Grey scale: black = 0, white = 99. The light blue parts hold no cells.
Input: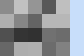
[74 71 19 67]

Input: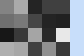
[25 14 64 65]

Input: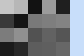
[12 49 32 15]

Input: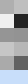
[74 93]

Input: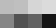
[85 38]

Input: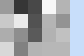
[70 70 35 50]
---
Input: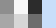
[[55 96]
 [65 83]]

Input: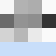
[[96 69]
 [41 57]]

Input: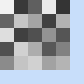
[[94 22]
 [39 77]]

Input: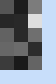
[[33 11]
 [15 16]]

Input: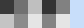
[[22 44]
 [76 54]]

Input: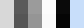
[[84 35]
 [84 33]]

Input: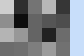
[[80 18]
 [55  5]]
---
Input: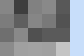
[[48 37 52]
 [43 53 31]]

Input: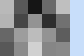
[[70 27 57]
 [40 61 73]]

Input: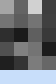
[[45 36 45]
 [18 10 37]]

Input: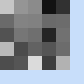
[[41 51 50]
 [32 46 43]]

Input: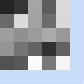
[[41 85 63]
 [61 56 60]]

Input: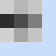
[[17 29 49]
 [81 64 76]]

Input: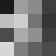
[[74 80 45]
 [29 66 56]]

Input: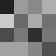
[[79 41 66]
 [29 47 18]]
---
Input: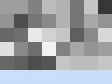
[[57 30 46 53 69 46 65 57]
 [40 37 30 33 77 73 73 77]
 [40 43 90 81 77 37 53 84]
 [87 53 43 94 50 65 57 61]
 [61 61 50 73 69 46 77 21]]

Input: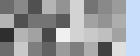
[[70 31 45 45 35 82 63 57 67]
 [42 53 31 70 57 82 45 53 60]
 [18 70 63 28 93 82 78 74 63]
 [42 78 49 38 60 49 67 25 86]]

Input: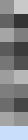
[[38 20]
 [35 23]
 [42 27]
 [46 31]
 [49 46]
 [64 49]
 [64 57]
 [61 71]
 [57 78]]

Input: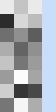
[[80 21 28]
 [67 39 56]
 [76 46 60]
 [43 56 36]
 [91 76 91]
 [17 84 73]
 [46 95 67]
 [60 98 64]]

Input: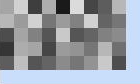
[[71 60 81 46 60 50 81 39 46]
 [30 64 50 33 78 33 39 50 54]
 [21 67 64 27 60 57 46 71 43]
 [36 74 33 39 54 46 57 78 30]
 [64 81 24 67 10 85 27 36 71]]

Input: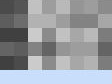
[[25 25 79 54 75 65 72 48]
 [25 29 79 54 75 65 69 48]
 [29 33 75 61 72 58 61 54]
 [39 36 51 39 58 61 61 39]
 [36 42 69 69 61 51 51 65]]

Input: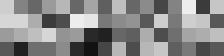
[[34 13 43 43 54 16  7 27 71 30 71 77 37 47 27 34]
 [80 51 40 60 71 40 64 37 74 40 54 27 51 92 23 77]
 [60 67 74 83 57 60 16 13 40 37 67 30 43 64 67 74]
 [83 83 67 23 30 92 89 47 54 57 34 80 47 80 77 34]]

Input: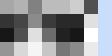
[[20 27 54 23 16 16 87]
 [ 9 31 87 42 13  9 99]
 [65 69 50 73 73 80 31]
 [58 84 95 77 46 54 91]]

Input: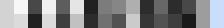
[[82 85 13 85 24 75 17 44 32 79 21 32 24 10 61]
 [82 96 28 93 36 89 13 48 52 68 17 40 17 28 61]]
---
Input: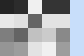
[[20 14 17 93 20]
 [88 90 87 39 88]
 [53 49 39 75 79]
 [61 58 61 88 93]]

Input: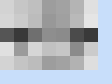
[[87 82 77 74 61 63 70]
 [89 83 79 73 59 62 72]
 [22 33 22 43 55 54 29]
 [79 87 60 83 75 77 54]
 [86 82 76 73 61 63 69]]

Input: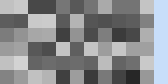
[[76 75 78 28 28 46 34 45 66 45 45]
 [50 36 34 78 79 35 70 33 31 34 36]
 [68 48 57 65 66 25 57 29 49 23 28]
 [62 60 63 34 30 76 37 76 61 77 62]
 [78 75 82 39 42 40 42 39 73 39 43]
 [59 51 60 75 70 25 61 23 47 26 15]]

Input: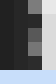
[[90 13 15 48]
 [85 13 15 16]
 [85 13 15 34]
 [85 13 15 46]
 [85 13 15 17]]

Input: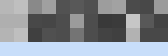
[[60 71 74 53 62 32 34 31 61 63 29 28]
 [26 68 68 28 27 30 60 30 22 23 77 34]
 [28 70 74 25 31 30 45 30 26 25 69 28]]

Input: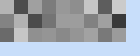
[[79 70 30 62 48 59 55 77 36]
 [22 51 69 29 45 61 61 50 62]
 [60 41 77 56 58 53 58 63 47]]

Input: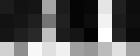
[[ 5 11  7  8 64 11  2  3 89 13]
 [ 6  7  8 12 45 13  2  5 94 11]
 [ 4  8 12 16 74 11  8  1 99 14]
 [63 81 55 96 87 93 62 59 73 87]]
